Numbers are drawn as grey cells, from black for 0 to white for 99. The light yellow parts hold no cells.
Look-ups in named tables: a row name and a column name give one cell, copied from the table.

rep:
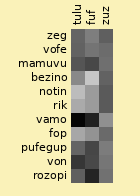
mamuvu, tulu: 33
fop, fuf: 57
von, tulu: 21
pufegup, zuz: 48
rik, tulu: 66
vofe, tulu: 38
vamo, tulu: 2
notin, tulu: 73
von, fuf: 28
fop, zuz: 41
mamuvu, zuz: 43
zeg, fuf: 49
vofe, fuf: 45
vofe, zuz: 42
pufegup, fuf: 27
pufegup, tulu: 39
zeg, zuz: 37

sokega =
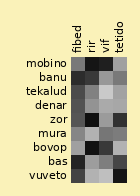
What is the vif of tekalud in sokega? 78
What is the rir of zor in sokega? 6
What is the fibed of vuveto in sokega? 26
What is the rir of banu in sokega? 22
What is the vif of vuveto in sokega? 74
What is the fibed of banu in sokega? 17
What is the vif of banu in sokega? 59
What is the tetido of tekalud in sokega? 63
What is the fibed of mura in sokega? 52
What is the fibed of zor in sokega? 33
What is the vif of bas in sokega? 49
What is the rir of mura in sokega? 69
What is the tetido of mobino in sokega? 62
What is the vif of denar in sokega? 66
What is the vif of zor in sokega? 60
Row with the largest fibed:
bovop

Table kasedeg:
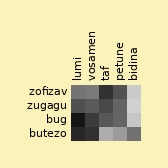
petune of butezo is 60
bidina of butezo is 44
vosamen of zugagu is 35
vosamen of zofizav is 47
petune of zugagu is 39
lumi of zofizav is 45
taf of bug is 34
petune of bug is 39

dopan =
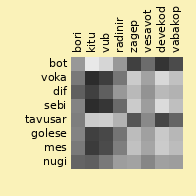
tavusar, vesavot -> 53
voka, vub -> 24
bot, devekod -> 20
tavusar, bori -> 49
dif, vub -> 37
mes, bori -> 47
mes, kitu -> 23
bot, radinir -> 59
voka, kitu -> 17
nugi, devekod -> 62
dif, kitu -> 25
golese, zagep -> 73
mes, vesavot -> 64
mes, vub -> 29
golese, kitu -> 25
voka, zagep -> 79
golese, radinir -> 45

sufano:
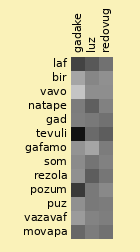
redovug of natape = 50
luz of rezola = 36
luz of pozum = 47
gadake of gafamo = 57
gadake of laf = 26
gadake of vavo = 76
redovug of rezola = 46
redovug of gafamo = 48
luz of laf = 34
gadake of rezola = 56
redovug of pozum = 53
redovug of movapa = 44
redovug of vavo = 55
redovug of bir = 56
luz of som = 45
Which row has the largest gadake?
vavo

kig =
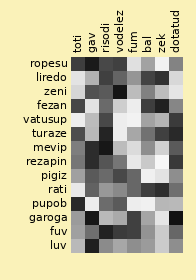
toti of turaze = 30
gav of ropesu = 10
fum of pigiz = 40
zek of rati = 18
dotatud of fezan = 52
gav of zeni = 32
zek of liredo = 19
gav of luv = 12
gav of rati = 38
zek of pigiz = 88
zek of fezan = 13
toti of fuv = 62
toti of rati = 90
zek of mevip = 81
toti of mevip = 49
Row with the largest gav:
pupob

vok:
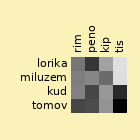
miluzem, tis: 86
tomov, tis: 1
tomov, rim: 27
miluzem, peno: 52
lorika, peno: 21
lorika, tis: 87
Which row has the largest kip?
lorika

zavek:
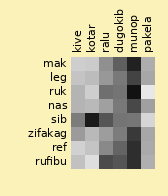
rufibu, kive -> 75
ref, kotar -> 76
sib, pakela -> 83
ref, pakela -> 66
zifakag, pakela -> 65
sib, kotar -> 10
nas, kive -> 70
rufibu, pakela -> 68
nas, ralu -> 62
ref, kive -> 81
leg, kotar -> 73
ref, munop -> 18
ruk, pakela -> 90
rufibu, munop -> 18
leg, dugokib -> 47
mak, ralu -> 56
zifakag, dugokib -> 48
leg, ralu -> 59
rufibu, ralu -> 29
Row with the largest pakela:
ruk

